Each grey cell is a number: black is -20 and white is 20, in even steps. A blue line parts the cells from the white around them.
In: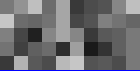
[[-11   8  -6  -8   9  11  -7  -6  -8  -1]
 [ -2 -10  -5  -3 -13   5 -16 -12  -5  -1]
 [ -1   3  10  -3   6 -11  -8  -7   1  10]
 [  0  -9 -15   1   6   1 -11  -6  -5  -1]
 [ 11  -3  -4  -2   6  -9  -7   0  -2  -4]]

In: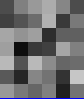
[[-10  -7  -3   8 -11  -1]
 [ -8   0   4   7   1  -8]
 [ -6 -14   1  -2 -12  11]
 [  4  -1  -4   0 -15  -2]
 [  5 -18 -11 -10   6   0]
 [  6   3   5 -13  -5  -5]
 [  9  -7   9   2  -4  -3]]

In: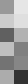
[[ -5   8]
 [ -2   1]
 [  4  16]
 [  7 -12]
 [ 10   0]
 [ 12  15]]

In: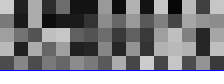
[[ -8   1  -8  -1  -4   2  -1  -6   7  -9  12  -9  11  -8   3 -11]
 [ -1 -16   7 -18 -16 -16 -12   2  -4   4  -6   0  -9   6   3   2]
 [  5  -2  -7  10  11  -5  -7  -3 -11  -5 -11   5  10   0 -14   6]
 [  9 -15   7  -4   5 -15 -14   1 -14   3 -12   8   9   8 -14  10]
 [ 12 -15   7 -13  -3 -17 -17   4 -18   8 -17  11 -19   9 -10  11]]

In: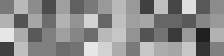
[[-10  10   0   0  -3  -2  16  13   7  -1  11   7   6  11 -12   0]
 [ -1   9   2  -8   5  -5  -1   4   9   4 -10  10  -9  15  -6   2]
 [  8  -7   6  -3   8   3  13  -4  10   5   6  -4  -4  -6   1   4]
 [ 16   7  -6   0   5   1  -3   9  11   3  -7  -2 -11   4 -15   8]]

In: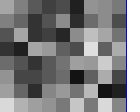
[[-12 -15   6   4  -5  -8  15  -5   7]
 [ -7   6 -12 -10 -14   2  10   6  -2]
 [ -3  -7 -12  -6  -2   5   4  12   1]
 [  0  -4 -12  -7   2 -13  -3   2  -8]
 [  3  -9  -9  -6  -3 -17  -5   7  -9]
 [  5  -4 -13   1   4  -2   9 -17 -15]
 [  6   0  -6 -10  -8 -15   3   2  -1]
 [ 14   8   5   3  -1  11  -1  14   1]]

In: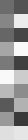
[[ -6   8]
 [ -4  -9]
 [ -3  -7]
 [ -1 -10]
 [  1  17]
 [  4 -11]
 [  6  19]
 [  9   2]
 [ 15  16]
 [ 19  12]]

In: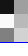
[[-17   5]
 [  0  13]
 [ 19   9]]

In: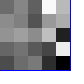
[[ -8  -3  -1 -13 -20]
 [ -4  -2  -6  -9  17]
 [ -3   1  -5  19   9]
 [  2   0  -7   4   7]
 [  3   5   2  10 -15]]
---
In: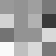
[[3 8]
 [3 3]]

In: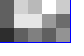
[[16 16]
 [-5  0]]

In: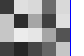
[[-13   6]
 [ 17  16]]

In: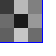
[[-16   4]
 [ 11  -3]]

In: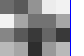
[[  6  -2]
 [ -6 -11]]

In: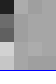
[[5 6]
 [5 6]]

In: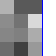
[[-2 14]
 [ 0  7]]

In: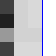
[[13 14]
 [13 13]]
